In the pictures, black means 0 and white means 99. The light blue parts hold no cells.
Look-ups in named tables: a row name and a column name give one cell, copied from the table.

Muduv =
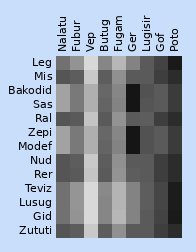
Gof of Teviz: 27
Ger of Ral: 35
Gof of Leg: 26
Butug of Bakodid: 40
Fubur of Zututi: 36
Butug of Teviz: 53
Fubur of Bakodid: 47
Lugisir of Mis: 35
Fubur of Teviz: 58

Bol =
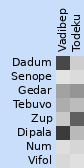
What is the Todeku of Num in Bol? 83
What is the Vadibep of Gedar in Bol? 63
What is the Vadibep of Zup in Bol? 78
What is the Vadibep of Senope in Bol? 88
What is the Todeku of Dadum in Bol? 80
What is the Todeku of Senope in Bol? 85
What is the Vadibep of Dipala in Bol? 23
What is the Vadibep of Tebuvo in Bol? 67
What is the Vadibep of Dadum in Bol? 28

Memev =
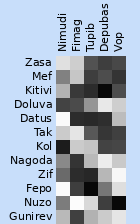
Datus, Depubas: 18
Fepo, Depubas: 46
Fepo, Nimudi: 97
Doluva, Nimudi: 26
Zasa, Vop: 28
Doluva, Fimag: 29
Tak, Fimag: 89
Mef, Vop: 20
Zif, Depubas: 71
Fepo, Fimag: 24

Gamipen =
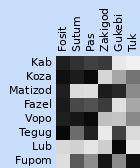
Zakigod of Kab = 22
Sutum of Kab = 19
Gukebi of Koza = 64
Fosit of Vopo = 12
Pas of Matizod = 86
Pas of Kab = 25
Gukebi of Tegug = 25
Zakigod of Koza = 83
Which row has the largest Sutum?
Matizod

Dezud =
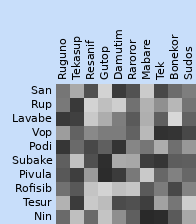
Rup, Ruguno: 47
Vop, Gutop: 48
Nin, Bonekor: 35
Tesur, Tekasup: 23
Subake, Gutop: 18
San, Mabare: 79
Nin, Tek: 17
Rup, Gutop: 74
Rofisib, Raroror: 77
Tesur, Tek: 63
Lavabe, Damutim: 49
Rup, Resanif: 82
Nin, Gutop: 76
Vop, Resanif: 53
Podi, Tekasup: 41

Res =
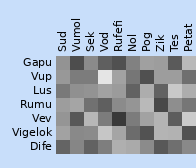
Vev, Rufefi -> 22
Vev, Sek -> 71
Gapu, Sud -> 57
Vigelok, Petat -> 32
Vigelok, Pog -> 32
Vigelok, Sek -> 54
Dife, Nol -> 66
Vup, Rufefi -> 63
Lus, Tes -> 78
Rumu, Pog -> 72
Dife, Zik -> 34
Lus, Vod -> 63
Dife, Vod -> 49
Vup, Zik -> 61
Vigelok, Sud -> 63
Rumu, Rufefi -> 54
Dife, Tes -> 43
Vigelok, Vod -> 77
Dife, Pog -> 54
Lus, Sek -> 57

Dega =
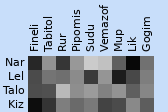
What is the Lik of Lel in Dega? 28
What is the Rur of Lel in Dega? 43
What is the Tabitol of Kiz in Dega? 20
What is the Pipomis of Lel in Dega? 54
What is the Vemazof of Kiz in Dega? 26
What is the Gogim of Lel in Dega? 49
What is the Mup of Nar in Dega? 37
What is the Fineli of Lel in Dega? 29
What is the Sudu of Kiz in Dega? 47
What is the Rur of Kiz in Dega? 49
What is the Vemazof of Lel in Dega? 58
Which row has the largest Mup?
Talo

